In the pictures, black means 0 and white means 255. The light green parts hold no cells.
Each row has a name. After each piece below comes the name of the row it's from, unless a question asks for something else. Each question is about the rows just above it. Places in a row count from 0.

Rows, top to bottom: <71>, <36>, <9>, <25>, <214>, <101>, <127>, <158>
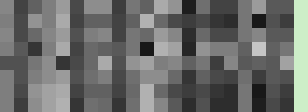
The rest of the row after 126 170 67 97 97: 67 97 177 105 73 61 73 53 45 118 24 81 61
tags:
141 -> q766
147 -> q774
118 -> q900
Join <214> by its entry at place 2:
q900
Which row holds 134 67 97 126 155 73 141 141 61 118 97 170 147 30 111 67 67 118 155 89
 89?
<71>
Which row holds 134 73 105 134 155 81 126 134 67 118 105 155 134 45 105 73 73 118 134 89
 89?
<9>
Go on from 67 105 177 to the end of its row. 105 73 61 73 53 45 118 24 81 61
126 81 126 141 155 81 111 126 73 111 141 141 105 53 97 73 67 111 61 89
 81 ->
<101>

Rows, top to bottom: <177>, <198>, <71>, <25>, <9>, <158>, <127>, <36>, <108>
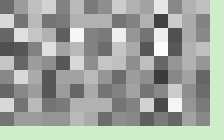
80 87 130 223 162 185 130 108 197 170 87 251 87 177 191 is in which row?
<25>
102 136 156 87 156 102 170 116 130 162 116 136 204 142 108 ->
<127>

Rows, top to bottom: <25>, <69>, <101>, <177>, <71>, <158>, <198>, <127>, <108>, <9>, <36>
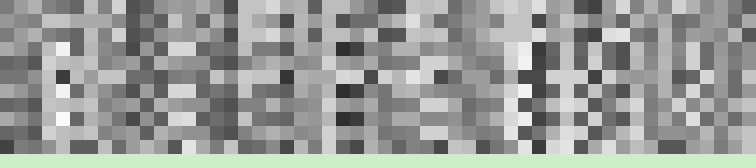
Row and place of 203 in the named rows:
<158>, 17
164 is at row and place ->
<101>, 39
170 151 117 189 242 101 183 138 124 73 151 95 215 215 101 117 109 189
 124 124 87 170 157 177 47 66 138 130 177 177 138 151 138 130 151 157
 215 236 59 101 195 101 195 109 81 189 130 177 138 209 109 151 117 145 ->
<177>

